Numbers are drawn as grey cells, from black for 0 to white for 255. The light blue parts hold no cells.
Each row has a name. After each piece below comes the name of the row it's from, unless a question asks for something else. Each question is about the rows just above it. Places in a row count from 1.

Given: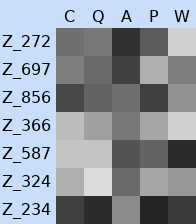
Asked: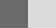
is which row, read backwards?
Z_324
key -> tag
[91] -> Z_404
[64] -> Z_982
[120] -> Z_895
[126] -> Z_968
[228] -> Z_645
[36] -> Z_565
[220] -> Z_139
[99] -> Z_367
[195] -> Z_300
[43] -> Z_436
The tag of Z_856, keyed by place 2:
Z_367
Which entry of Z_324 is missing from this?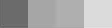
[152]
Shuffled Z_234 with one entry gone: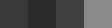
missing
[36]

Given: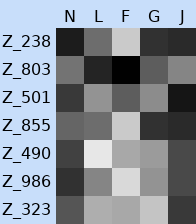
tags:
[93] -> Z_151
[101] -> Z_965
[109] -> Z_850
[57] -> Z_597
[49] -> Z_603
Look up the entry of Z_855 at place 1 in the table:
Z_965
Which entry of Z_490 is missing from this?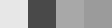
[65]
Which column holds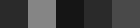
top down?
J
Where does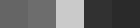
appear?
Z_855
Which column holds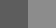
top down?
G

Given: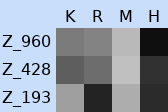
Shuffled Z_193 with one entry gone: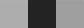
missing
[43]
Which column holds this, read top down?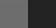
R
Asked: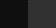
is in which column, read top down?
H
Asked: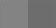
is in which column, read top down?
R

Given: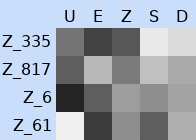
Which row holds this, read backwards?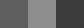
Z_61
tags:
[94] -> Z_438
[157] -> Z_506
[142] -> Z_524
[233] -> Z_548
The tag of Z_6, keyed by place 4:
Z_524
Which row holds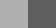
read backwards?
Z_61
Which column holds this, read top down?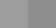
Z
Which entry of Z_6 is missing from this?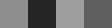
[163]
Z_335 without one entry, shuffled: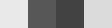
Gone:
[116]
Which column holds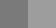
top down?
Z

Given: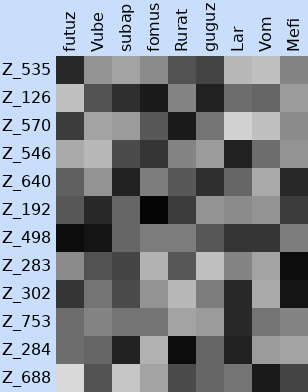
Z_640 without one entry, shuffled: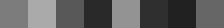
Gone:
[96]
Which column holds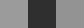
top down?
guguz
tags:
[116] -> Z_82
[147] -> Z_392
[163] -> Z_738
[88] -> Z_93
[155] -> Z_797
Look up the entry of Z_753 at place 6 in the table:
Z_797

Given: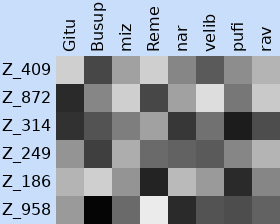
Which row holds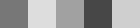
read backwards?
Z_872
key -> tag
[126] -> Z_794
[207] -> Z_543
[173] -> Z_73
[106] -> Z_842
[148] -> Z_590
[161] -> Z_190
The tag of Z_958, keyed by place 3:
Z_842
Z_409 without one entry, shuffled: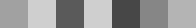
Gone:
[141]

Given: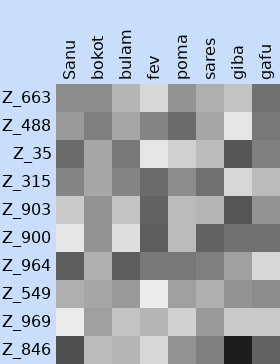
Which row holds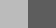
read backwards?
Z_900
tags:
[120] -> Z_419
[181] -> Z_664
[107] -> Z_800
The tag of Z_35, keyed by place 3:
Z_419
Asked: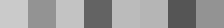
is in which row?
Z_903
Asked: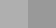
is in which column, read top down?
sares
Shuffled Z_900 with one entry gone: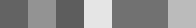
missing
[222]

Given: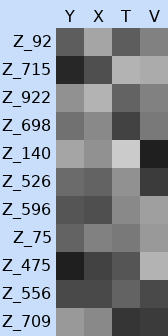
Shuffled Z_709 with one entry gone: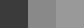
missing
[53]
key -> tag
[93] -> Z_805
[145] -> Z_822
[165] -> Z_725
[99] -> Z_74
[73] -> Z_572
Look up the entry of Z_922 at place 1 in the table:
Z_822
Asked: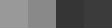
Z_709
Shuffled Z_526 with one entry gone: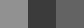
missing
[107]

